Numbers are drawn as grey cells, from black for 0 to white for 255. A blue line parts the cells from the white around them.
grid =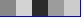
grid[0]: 136
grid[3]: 156
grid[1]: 211

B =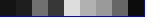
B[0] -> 20
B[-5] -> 221
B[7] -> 102
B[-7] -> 112

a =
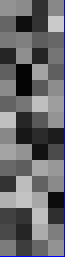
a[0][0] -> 147
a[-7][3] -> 75
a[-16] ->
[147, 139, 49, 136]
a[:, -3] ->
[139, 14, 128, 143, 4, 4, 118, 38, 23, 147, 94, 189, 195, 52, 37, 61]
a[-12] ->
[96, 4, 163, 95]
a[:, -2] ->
[49, 51, 94, 36, 163, 90, 191, 89, 43, 18, 167, 98, 167, 191, 172, 103]
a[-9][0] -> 192
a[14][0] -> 73
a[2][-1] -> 103
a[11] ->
[51, 189, 98, 138]
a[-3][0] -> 65
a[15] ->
[124, 61, 103, 147]
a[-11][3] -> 141
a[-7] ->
[164, 147, 18, 75]

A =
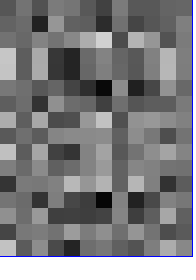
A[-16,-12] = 86
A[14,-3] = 115
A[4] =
[196, 93, 171, 54, 36, 103, 127, 103, 87, 127, 183, 125]
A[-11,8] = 32
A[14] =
[69, 120, 124, 114, 156, 124, 143, 111, 149, 115, 77, 90]
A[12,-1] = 119
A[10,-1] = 113
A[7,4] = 79
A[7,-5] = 80
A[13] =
[144, 109, 153, 63, 64, 62, 67, 133, 62, 94, 167, 96]
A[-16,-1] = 102
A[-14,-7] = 173
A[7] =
[173, 94, 168, 75, 79, 152, 194, 80, 146, 152, 140, 129]
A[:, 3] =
[123, 150, 115, 55, 54, 101, 144, 75, 133, 65, 96, 129, 126, 63, 114, 74]
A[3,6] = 131
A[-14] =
[114, 104, 131, 115, 136, 173, 209, 76, 180, 150, 83, 123]
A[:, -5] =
[123, 113, 76, 101, 103, 140, 111, 80, 96, 88, 98, 98, 130, 133, 111, 96]
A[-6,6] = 154
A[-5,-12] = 52
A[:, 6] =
[65, 44, 209, 131, 127, 9, 64, 194, 140, 163, 154, 179, 6, 67, 143, 119]
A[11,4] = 184
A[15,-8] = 36
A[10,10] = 115
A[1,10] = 97
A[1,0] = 99
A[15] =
[194, 91, 141, 74, 36, 110, 119, 96, 83, 126, 172, 136]
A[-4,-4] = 34
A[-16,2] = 82
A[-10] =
[94, 109, 50, 144, 108, 102, 64, 111, 85, 93, 93, 122]

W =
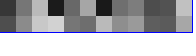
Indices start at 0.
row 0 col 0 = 55
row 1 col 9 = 94
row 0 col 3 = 27
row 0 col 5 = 166
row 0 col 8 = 125
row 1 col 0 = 78

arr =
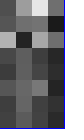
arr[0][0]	79
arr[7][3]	42
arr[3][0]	72
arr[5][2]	120
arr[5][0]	86
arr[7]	[65, 91, 66, 42]
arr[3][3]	39
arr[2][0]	178
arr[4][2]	69

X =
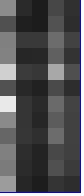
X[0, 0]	140
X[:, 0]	[140, 80, 128, 130, 208, 81, 233, 138, 102, 128, 123, 156]
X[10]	[123, 43, 35, 80, 59]
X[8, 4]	65
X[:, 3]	[71, 82, 108, 96, 168, 74, 106, 92, 108, 72, 80, 52]
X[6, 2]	42
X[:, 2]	[28, 28, 57, 39, 55, 33, 42, 38, 47, 35, 35, 29]
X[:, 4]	[48, 45, 66, 51, 79, 45, 67, 65, 65, 64, 59, 45]
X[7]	[138, 53, 38, 92, 65]
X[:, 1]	[42, 31, 57, 38, 59, 40, 53, 53, 54, 45, 43, 38]
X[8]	[102, 54, 47, 108, 65]
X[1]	[80, 31, 28, 82, 45]

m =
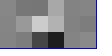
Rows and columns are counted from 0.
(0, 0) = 135
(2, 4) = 132
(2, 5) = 138
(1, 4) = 130

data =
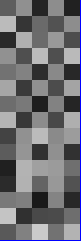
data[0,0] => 94
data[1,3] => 82
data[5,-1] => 164
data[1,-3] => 106
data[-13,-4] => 176
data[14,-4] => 129
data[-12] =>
[145, 79, 188, 79, 186]
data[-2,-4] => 48
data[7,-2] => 72
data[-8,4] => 175
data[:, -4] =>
[144, 53, 176, 79, 130, 58, 121, 56, 145, 149, 179, 178, 127, 48, 129]
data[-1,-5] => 89
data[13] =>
[196, 48, 73, 75, 110]
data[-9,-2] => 130
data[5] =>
[166, 58, 144, 76, 164]
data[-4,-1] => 82
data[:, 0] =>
[94, 187, 42, 145, 114, 166, 109, 180, 67, 92, 32, 43, 121, 196, 89]

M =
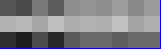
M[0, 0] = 85
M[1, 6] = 175
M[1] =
[177, 185, 167, 190, 173, 177, 175, 193, 163, 176]
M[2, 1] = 30
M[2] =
[48, 30, 77, 40, 90, 105, 105, 95, 106, 106]
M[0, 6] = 141
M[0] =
[85, 75, 121, 91, 142, 148, 141, 158, 138, 156]
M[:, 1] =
[75, 185, 30]

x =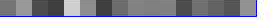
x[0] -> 116
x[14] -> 85
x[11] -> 77
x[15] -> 146
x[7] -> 107
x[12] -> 112
